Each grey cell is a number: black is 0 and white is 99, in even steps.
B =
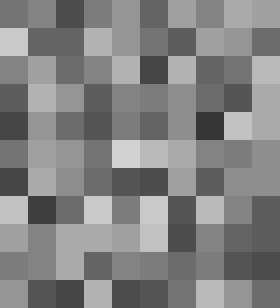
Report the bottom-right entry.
42
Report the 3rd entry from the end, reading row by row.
72
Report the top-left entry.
45
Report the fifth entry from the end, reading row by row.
33
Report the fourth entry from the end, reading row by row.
45
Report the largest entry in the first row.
66
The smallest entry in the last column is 30
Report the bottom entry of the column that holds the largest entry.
30
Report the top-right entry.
62
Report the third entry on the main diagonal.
42
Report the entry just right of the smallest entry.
75
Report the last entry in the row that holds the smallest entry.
66
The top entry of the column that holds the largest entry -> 58
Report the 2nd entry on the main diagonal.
39
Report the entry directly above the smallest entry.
42
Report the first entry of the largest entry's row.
45
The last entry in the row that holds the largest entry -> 55
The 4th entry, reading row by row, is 48
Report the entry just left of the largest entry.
45
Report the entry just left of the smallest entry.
55
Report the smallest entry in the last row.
27
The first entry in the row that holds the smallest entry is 27
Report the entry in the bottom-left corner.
58
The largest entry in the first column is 78
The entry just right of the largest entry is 72
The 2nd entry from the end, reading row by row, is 58
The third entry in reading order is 30

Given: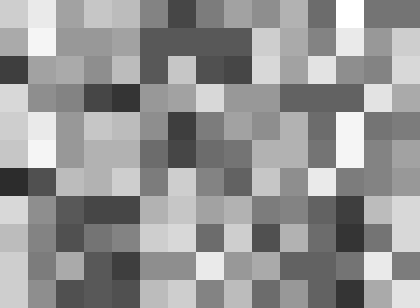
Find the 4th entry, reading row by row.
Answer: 77
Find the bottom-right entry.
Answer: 88
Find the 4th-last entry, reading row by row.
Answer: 38
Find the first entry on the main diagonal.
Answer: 80
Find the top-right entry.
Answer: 45
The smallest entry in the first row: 27
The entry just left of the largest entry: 42
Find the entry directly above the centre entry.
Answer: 48
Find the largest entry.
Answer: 99
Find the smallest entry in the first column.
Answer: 17
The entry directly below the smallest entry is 84
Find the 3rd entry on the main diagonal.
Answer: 66
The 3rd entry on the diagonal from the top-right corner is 55
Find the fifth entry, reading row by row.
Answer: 73
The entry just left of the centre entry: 27
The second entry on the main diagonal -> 95
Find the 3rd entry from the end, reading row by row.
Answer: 20
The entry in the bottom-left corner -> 80
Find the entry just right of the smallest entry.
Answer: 31
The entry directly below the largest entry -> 91
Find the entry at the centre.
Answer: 42

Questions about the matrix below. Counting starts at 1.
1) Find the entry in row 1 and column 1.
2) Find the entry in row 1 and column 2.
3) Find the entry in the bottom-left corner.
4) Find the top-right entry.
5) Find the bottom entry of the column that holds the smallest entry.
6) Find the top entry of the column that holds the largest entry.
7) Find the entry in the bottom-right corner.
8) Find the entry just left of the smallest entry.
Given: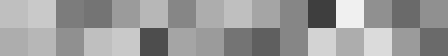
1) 74
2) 78
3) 67
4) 56
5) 82
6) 93
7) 41
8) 52

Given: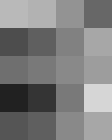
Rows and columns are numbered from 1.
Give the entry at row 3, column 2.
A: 47
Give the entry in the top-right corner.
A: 40
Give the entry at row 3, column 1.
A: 43
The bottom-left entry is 33
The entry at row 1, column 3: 57
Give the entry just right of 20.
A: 47

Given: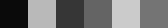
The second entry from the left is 72
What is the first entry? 4

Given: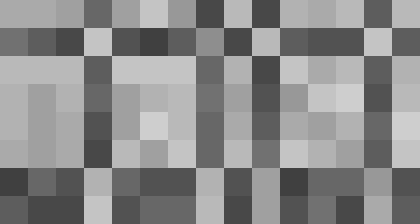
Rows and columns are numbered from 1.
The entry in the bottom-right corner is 36
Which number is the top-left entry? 66
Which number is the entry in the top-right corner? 72
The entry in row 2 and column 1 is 44
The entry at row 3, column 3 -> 72
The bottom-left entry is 36
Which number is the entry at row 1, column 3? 62
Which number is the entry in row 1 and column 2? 66
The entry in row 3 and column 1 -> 72
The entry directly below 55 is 40
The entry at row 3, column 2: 72

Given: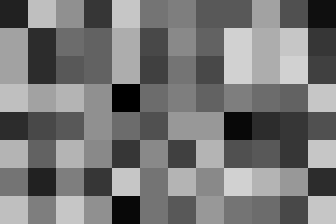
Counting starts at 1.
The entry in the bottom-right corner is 77
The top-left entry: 13
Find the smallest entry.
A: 0
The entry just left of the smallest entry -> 56
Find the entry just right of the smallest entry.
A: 42
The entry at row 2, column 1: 63
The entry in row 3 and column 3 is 34
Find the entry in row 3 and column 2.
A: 17
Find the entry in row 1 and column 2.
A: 74
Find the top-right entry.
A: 6
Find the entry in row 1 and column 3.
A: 56
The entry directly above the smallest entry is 67
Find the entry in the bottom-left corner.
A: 74
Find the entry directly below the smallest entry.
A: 42
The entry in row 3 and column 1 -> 63
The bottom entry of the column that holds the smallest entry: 3
